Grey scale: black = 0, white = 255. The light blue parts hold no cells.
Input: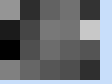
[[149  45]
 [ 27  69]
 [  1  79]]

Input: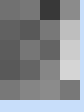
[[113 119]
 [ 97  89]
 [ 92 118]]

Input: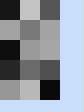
[[ 22 195]
 [162 120]
 [ 14 153]]

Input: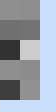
[[143 141]
 [112 114]
 [ 50 204]]

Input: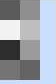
[[ 91 143]
 [242 190]
 [ 45 155]]

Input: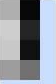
[[175   8]
 [206  36]
 [200  17]]
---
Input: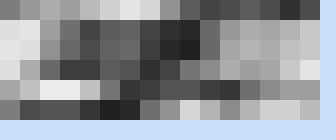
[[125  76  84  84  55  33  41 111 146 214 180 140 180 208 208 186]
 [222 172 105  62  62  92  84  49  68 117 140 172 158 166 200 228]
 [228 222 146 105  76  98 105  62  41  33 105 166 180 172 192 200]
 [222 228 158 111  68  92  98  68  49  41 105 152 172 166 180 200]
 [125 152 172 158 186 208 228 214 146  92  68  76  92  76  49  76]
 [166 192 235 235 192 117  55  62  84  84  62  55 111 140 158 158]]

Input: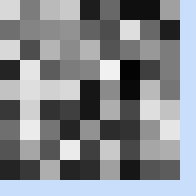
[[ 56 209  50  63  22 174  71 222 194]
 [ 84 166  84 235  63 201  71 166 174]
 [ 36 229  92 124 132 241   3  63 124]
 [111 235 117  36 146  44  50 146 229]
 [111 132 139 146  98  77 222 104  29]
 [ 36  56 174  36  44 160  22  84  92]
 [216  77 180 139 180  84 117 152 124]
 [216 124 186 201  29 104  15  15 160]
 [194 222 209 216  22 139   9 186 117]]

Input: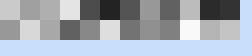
[[152 216 168  97 136 222 115 144 128 249 181 196]
 [202 160 175 228  76  35  84 152  97 188  43  51]]

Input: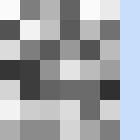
[[219 126  91 152  83 187]
 [212  61  99 107 107  48]
 [173 139 139 212 166 126]
 [ 54  61 146 227 187 158]
 [250 126 180  99 250 234]
 [ 83 242 193  91 187 113]
 [242 205 199 219 107 212]]

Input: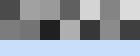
[[124 116  32 175  55 139  63]
 [ 75 161 154  96 212 132 220]]

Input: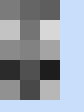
[[ 43  80  29]
 [123 101  94]
 [138 130 164]
 [145  72 183]
 [195 116 215]]

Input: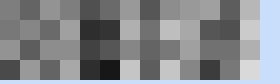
[[ 74 153 100 168  46  23 197  93 197 134  60 120 217]
 [120 134 106 160  46  52 176 113 190 168  86  80 203]
 [147  93 141 141  66  86 134 100 120 160 113 113 176]
 [126 100 147 126  80 106 153  86 141 153 160  93 183]]
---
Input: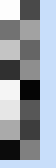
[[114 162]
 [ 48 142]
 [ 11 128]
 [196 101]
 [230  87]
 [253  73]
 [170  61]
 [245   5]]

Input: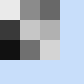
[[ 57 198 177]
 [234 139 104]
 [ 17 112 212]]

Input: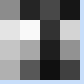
[[228 249  50 212]
 [197 168  30 146]
 [176  87  16  64]
 [140  37  72  22]]

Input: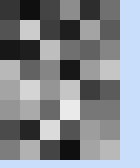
[[164 212 149 197  61  91]
 [ 83 204  61  30 164  91]
 [125 177  68  15 164 184]
 [149 170 105 234 119 119]
 [184  98 133  23 157 197]
 [ 75  37 219  83 157 141]
 [ 23  30 190 112  98 133]
 [ 53  15  68 141  45 112]]

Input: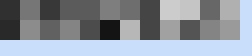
[[ 41 140  97 132  76  20 183  69 161  84 132 154]
 [ 48 118  56  91  91 126 110  69 204 197 103 176]]

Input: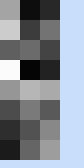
[[150 182 170]
 [ 76 122  89]
 [ 95 107  68]
 [ 27 101 157]
 [ 46  82 136]
 [204  60 115]
 [164  13  40]
 [251   5  34]]

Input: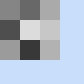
[[ 78 220 199]
 [133 104 170]
 [155  56 178]]
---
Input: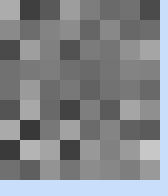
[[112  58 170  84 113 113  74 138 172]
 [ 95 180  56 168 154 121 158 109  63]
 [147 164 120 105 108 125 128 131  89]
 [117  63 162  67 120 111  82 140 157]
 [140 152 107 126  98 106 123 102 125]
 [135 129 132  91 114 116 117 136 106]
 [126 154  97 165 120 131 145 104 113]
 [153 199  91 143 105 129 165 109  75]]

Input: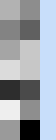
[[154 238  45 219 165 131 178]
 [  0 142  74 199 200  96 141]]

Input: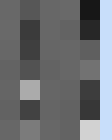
[[103  98 101  99 103 105 104]
 [123  66 171  82  63  59  87]
 [103 101 102  99 102 103 103]
 [ 99  98 100 103 103  99 105]
 [210  55  61 114  95  39  23]]

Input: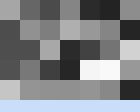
[[197  81  78  77 166]
 [148 120  78 145 102]
 [145  63 168 126  75]
 [144  38  43 175 133]
 [148 245  66 152  43]
 [136 249 116 133  35]
 [ 39 152 210  37 141]]

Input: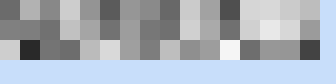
[[206 128 107]
 [ 41 126 178]
 [116 113 136]
 [109 193 205]
 [187 165 148]
 [217 114  91]
 [159 157 150]
 [125 119 138]
 [190 112 104]
 [143 208 203]
 [157 170 162]
 [245 112  79]
 [110 208 214]
 [151 232 216]
 [150 215 203]
 [ 67 155 189]]

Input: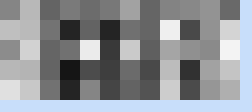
[[224 183 140 191 133]
 [200 180 210 186 184]
 [114 100 101 115 100]
 [ 36  21 113  36 122]
 [133  76 235  99 108]
 [ 69  62  57  36 120]
 [ 99 107 202 112 162]
 [ 83  73  95 101 101]
 [205 188 165 239 131]
 [ 75  49 144  73 136]
 [150 162 138 146 147]
 [175 196 243 212 105]]

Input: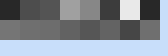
[[117  40]
 [111  77]
 [109  84]
 [ 98 160]
 [ 86 135]
 [ 99  60]
 [ 70 233]
 [111  40]]

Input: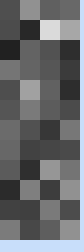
[[123  65  43  91 103 107  85  78 117  33  76  79]
 [ 72  64 127  47  66  81 122 161 100  99  40 145]
 [ 94 122  61 150  70  55  92  97  86  82 218  96]
 [145  76 145 116  74 119  75  45  59  46 167 104]]

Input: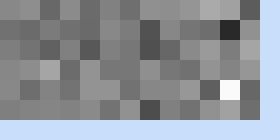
[[127 136 135 126 113 136]
 [131 110 141 115 107 142]
 [133 131 165  97 123 104]
 [130 115 108 128 112 139]
 [138 147 147  88 106 107]
 [115 147 119 128 136 129]
 [145 114 119 119 124 111]
 [ 77 135 143  80  82 144]
 [128 135 119 103 135 142]
 [114 151 113 138 117 149]
 [145  95 147 154 110 170]
 [161 250 132 125  41 161]
 [110 103 150 165 145  92]]
